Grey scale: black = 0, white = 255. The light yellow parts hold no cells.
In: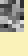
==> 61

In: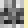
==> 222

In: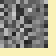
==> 185

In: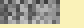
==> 117

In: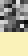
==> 160

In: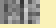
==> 135
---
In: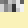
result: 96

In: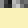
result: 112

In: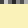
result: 175

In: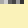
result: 52

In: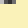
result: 110

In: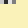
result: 126
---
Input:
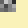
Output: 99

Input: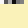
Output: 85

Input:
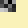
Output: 186

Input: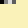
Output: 134

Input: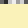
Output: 45

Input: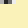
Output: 37

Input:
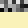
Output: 135

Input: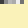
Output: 141
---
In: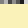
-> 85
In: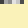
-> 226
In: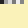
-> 121
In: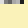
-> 167
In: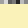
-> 37
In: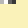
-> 254
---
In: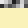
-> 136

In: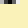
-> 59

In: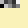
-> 199

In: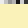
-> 194

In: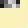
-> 128

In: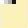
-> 211

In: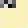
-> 228

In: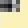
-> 113

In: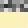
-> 221

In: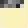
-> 145
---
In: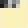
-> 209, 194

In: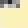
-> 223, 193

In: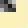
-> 196, 180

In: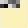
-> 221, 209

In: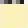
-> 246, 188

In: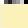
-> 254, 213
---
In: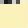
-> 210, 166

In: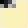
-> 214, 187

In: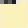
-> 234, 137

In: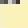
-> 207, 138

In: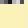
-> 212, 181

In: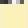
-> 245, 190

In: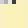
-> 232, 206

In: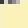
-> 214, 186

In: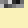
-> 213, 197
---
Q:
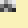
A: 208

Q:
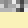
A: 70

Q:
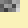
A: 172

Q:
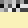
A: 160

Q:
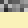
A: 141

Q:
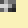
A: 112

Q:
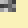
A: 115

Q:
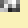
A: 253

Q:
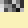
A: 120
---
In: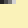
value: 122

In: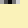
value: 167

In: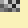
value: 202

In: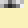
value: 226

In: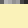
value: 171

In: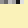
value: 193
